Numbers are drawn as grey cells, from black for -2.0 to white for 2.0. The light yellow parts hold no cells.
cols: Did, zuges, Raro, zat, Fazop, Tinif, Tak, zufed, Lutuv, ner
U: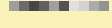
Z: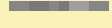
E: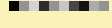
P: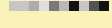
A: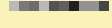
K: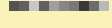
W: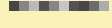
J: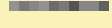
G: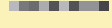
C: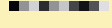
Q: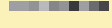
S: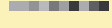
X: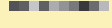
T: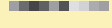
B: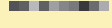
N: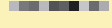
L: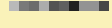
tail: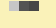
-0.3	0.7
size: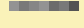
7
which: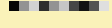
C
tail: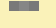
0.5	0.5	0.1	0.1
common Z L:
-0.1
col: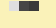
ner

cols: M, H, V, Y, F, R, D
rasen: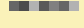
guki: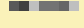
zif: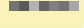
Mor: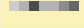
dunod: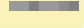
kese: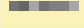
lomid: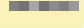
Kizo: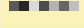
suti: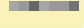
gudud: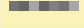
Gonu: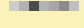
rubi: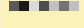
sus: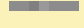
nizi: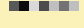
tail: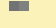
0.0	0.6
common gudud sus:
0.0
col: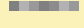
F
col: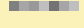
D

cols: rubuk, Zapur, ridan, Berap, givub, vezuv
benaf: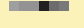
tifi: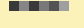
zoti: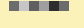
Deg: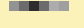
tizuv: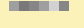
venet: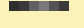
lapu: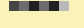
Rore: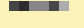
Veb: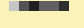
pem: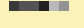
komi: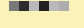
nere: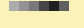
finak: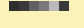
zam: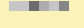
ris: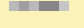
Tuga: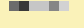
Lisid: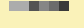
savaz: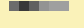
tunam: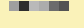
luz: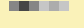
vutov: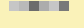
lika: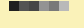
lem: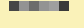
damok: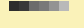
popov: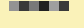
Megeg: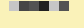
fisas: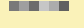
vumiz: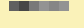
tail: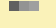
0.5
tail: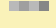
0.1	1.1
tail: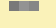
0.3
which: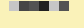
Megeg
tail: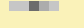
0.1
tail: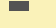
-1.5	0.9	0.3
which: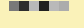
komi

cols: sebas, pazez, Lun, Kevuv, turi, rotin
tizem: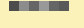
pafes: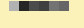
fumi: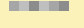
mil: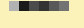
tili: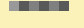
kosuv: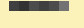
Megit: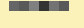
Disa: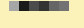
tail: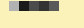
-0.2
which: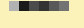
mil
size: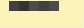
5
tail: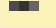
-0.2

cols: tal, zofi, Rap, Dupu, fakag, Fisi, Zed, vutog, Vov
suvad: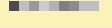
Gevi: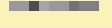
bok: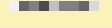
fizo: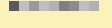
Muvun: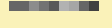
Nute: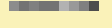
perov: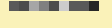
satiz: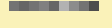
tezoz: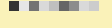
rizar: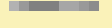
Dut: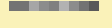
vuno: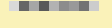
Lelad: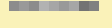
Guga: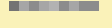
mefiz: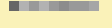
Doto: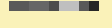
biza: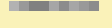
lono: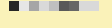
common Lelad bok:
0.0
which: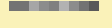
Dut
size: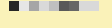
9
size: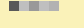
5
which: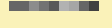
Muvun
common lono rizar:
0.6
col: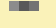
tal

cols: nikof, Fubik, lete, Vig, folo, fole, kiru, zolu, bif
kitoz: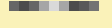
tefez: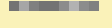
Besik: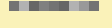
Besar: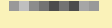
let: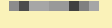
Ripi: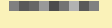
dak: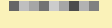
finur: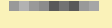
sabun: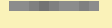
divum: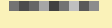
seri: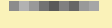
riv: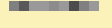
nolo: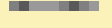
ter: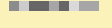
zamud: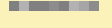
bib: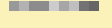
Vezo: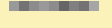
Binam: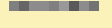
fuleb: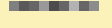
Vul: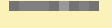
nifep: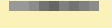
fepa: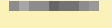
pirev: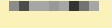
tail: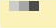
0.8	0.0
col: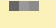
nikof
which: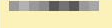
finur
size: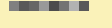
8
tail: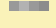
-0.6	-0.2	-0.6	0.4	0.6
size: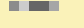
5
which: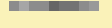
fepa

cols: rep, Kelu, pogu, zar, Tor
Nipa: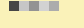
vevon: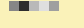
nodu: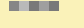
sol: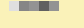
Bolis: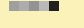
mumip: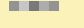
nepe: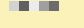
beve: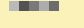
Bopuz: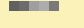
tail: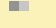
-0.1	0.7	0.3
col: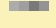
Tor
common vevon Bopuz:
0.5
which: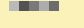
beve
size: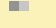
2
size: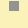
1
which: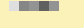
sol

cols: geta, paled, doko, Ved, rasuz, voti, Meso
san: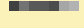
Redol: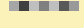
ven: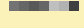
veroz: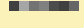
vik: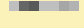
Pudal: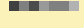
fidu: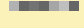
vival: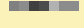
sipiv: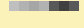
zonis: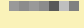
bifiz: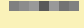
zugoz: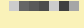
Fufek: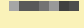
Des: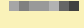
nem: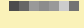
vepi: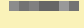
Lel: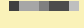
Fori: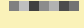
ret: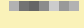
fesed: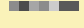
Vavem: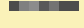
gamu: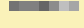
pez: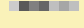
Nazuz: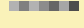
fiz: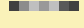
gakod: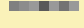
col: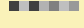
geta
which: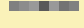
bifiz
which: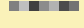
Fori
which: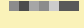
fesed
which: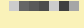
zugoz
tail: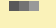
-1.0	-0.8
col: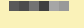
doko

